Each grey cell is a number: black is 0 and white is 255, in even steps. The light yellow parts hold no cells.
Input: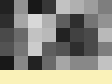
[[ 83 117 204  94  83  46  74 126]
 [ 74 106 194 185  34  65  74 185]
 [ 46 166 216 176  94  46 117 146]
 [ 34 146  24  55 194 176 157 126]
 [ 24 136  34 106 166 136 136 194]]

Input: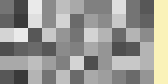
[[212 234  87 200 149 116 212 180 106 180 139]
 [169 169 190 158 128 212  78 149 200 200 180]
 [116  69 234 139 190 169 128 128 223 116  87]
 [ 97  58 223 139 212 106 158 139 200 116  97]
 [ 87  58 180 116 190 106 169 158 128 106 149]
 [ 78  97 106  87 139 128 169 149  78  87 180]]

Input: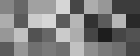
[[173  91 203 214  91 182  50  91 182  41]
 [151 193  82 103 203 173  70  29  70  82]
 [133 103 161 161 214  70 173 151  60  60]
 [ 91 151 112 122 112 193 142 122 112  70]]

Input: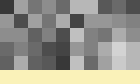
[[151  77 161 117 172  68 151 151 141 129]
 [141 141  97 129  77 192 129 117 172 141]
 [106 129 106  77  68 151 129 172 211 183]
 [ 97 172  97  88  56 192 106 161 202 183]
 [ 56 161 117 141 106 183 183  88 106  77]]

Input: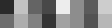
[[109 173 129  52 162 141  82 183]
 [ 42 194 100  72 237 141  91 205]]

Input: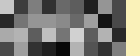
[[200  61 126  49 105  93  31 149  73]
 [170 179  93 191 117 209  93 179  40]
 [ 73 159  49  31   7 179  83  49 126]
 [ 40 117 149 149 138 105 159  19  73]]

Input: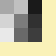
[[233 105  61]
 [212 124  49]
 [168 192  26]]

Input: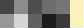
[[151 213  97  28  58]
 [ 68 140  78 109 118]]
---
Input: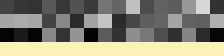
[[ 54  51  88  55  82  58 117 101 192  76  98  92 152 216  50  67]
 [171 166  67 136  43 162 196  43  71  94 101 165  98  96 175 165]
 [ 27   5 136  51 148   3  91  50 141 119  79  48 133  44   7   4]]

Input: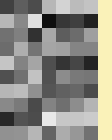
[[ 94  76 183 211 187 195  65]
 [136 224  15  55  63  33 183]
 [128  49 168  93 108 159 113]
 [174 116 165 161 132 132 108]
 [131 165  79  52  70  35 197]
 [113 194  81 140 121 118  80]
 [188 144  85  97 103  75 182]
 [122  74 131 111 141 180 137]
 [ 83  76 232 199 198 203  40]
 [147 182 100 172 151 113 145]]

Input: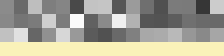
[[106 190 126 133  73 195 197  86 155 111  80 123 122  54 204 139]
 [117 123 207 124 250  97 138 240 178  85  83  93 112 106 105 136]
 [225 102 145 215 153  91  81 105 128 168 171 185 151 137 166 193]]

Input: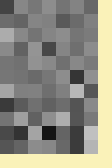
[[135 119 141 116 131 103  68]
 [100 133 129  89 107 128 108]
 [136 116 133 141 117 123 172]
 [ 98 148  72 133 111 140 138]
 [113 146 137 112 136 122 117]
 [115 106 119 141  53 144 118]
 [128 129 111 128 183  86 165]
 [ 91 112  97 109  84 137  58]
 [159  97 143 174  85 121 116]
 [ 51 164  20 100  59 192  73]
 [100 140 135 104  59 180  85]]

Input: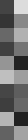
[[220  68]
 [136  53]
 [177 104]
 [116  64]
 [ 34 149]
 [158 191]
 [ 94  70]
 [104  62]
 [ 33 181]
 [163  98]]

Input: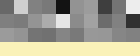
[[207 129 121  19 147 156  62 116 237 104]
 [123 148 172 230 139 162 108 129  48 127]
 [148 116 113 133 121 152 151 134 129 155]]

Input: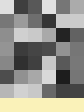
[[ 63  88 225 118 171 223]
 [155 110  53 203 203 119]
 [208 201 169  35  98 142]
 [ 60  69  75 147 118 148]
 [ 48  64 200  89 120 135]
 [145 168 217  29 118  77]
 [209 200 104  65  67 182]]
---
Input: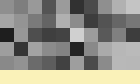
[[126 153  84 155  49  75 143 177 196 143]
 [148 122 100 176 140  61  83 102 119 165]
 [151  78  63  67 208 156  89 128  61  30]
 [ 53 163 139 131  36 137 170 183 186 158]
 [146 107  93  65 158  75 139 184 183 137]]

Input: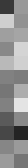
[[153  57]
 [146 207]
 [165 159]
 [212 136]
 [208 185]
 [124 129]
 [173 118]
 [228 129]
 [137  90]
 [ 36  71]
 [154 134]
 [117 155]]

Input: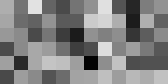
[[116 226 100  74 116 145 224  84  38 125 146 174]
 [108  98 147  90  91 203 212 174  28 175  97 166]
 [139  74 118  60  27 145 128 142  53  93 138 152]
 [138 168 156 112  62  78 222 131 158 121  87  75]
 [ 41 168 196 191 158   2 142 194  77  81  81 160]
 [157 138  84 108 163 165 191 157 184 172 193  73]]

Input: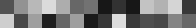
[[146 184 219 173 103 114  23  50  23 195 178 213  56  82]
 [ 72 159  31 102 158  26  55 221  57  78  72 132 104 206]]

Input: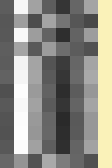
[[247 162  93  53 102 164  93]
 [158  76 164 116  86  72  87]
 [248 157  99  46  99 157  88]
 [164  89 156 109  92  81  94]
 [243 164  84  59 102 164  92]
 [245 165  90  54 106 169  98]
 [253 154  98  45  92 151  80]
 [248 162  91  53 100 164  89]
 [252 153 102  42  89 151  84]
 [253 150 103  45  90 151  82]
 [252 161  94  47 100 162  88]
 [148  82 169 124 102  80 103]]

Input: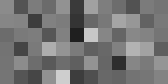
[[ 83 124 107 146  58 161 126 109  82 123 116 139]
 [132  61 129 124  52 104 120 165 151  98 121 134]
 [122 125  86 129  31 199 134 101 136 131 117 108]
 [ 69 122 174 148 123  96 104 129 179 162  94 115]
 [140 109  89 109  95 147 102  45 134 122 149 116]
 [ 85  70 145 206  61  79 104 100 115 118 131 117]]

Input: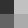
[[193  49]
 [171 100]]
